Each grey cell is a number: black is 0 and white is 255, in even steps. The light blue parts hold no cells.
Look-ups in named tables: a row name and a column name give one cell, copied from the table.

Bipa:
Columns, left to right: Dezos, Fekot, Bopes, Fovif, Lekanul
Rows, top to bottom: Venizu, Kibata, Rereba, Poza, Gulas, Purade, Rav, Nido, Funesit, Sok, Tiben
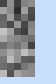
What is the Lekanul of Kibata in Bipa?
77
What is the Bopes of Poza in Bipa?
149
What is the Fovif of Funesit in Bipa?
95
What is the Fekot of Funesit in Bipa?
188
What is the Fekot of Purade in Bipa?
143
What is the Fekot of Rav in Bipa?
131

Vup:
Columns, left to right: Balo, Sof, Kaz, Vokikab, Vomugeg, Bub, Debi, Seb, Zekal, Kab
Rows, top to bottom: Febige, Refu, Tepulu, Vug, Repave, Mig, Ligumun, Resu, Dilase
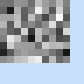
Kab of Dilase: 131
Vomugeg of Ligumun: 157
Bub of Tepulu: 126
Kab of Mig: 87
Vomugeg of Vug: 137
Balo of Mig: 128
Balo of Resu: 35
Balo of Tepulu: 165
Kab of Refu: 117
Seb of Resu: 117
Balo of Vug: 182
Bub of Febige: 190
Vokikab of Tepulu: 91
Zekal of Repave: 64
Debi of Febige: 156
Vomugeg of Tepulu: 189
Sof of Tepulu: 165
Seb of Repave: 133
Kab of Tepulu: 85
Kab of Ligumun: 162
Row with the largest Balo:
Vug

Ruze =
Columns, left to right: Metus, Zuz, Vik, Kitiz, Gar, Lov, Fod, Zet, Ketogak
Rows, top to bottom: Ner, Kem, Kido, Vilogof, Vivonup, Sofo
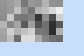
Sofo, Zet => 114
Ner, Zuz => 157
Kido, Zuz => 202
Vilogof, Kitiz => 91
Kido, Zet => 78
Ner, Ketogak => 144
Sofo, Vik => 110
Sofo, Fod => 130
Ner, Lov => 146

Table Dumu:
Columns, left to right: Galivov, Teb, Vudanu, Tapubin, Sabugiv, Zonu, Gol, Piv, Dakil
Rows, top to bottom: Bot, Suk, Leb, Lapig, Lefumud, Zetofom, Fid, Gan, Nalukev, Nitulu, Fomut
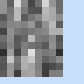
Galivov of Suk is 145
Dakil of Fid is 94
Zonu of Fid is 107
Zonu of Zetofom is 123
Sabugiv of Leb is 118
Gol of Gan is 119
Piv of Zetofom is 137
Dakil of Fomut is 128
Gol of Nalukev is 96
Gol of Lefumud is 136
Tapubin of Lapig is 129
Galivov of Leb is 87
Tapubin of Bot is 137
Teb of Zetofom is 140
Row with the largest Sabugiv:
Gan

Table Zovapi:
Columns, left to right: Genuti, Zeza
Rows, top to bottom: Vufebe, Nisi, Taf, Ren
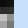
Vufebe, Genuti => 12
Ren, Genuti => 164
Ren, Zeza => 119
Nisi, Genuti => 46
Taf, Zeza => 144
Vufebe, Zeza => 18
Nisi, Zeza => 49
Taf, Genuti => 193

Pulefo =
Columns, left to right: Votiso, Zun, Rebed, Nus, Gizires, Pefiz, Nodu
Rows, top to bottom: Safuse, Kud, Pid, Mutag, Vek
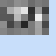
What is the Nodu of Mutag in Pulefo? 72
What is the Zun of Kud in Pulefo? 171
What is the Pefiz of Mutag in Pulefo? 164
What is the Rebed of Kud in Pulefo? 197
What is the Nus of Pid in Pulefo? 127
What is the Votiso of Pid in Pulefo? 88

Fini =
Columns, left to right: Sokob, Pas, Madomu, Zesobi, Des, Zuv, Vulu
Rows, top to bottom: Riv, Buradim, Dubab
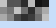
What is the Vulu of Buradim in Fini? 170
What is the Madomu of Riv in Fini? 85
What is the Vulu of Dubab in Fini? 192
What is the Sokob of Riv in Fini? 195
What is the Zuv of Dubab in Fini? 109
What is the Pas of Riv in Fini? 84
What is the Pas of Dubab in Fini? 133
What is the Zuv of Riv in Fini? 19
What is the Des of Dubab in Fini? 61

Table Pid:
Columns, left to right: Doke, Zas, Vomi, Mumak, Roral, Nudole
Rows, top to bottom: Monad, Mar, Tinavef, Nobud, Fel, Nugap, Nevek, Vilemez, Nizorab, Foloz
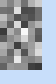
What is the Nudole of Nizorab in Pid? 146
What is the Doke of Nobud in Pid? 159
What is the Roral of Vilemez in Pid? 163
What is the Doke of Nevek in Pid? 178
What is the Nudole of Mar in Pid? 110
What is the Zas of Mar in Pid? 110
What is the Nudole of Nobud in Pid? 179
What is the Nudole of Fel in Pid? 95
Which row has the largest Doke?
Tinavef

